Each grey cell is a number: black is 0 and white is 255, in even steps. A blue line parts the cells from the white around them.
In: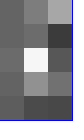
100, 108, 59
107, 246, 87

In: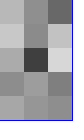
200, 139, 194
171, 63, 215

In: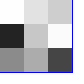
35, 199, 251
139, 172, 69

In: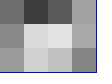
136, 218, 226
155, 208, 194

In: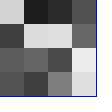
63, 220, 222
91, 100, 74

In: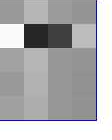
249, 39, 64
162, 182, 151

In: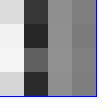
242, 39, 144
245, 96, 145

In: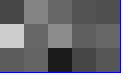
205, 103, 140
92, 100, 27

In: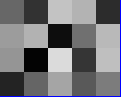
156, 178, 13
149, 3, 219
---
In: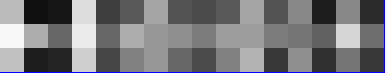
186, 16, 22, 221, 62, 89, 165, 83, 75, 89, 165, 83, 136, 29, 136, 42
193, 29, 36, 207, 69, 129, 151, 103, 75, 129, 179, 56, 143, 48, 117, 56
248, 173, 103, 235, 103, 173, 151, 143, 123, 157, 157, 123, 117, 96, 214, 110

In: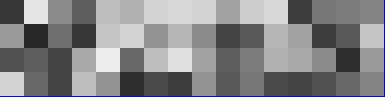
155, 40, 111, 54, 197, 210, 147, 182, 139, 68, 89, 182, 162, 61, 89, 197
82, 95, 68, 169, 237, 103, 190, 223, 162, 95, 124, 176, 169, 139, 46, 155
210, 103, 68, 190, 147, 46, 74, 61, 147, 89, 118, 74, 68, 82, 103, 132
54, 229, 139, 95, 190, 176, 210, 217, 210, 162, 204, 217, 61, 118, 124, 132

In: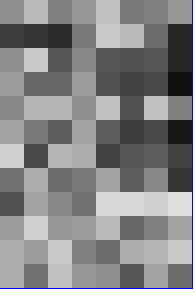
61, 53, 45, 120, 200, 185, 108, 39
208, 75, 179, 172, 67, 87, 95, 67
156, 102, 102, 156, 81, 67, 75, 16
172, 114, 192, 149, 142, 87, 164, 108
164, 120, 95, 164, 95, 61, 75, 24
172, 156, 200, 128, 108, 172, 179, 200
81, 164, 136, 114, 216, 216, 208, 224
114, 172, 108, 120, 164, 95, 136, 53
136, 179, 179, 142, 192, 81, 192, 128
142, 185, 128, 149, 192, 120, 128, 149
142, 200, 87, 136, 87, 81, 87, 39
156, 208, 149, 156, 185, 102, 128, 164

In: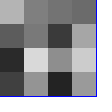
92, 121, 58, 166
180, 127, 115, 107
64, 148, 35, 154
42, 217, 142, 204

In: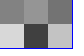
216, 64, 195
130, 149, 115

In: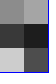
57, 29
205, 77
140, 165

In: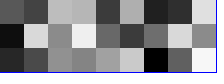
88, 67, 189, 182, 59, 175, 32, 47, 224
39, 74, 145, 132, 161, 202, 0, 96, 247
14, 217, 139, 239, 104, 59, 110, 217, 139

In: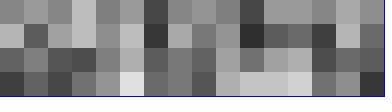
181, 92, 161, 189, 142, 189, 55, 169, 120, 148, 47, 92, 105, 63, 181, 105
63, 98, 71, 113, 148, 224, 105, 120, 85, 175, 195, 195, 209, 113, 142, 55
98, 127, 85, 77, 127, 175, 92, 120, 98, 161, 113, 161, 175, 77, 105, 92
134, 154, 134, 189, 127, 154, 71, 134, 148, 127, 71, 154, 154, 134, 169, 142
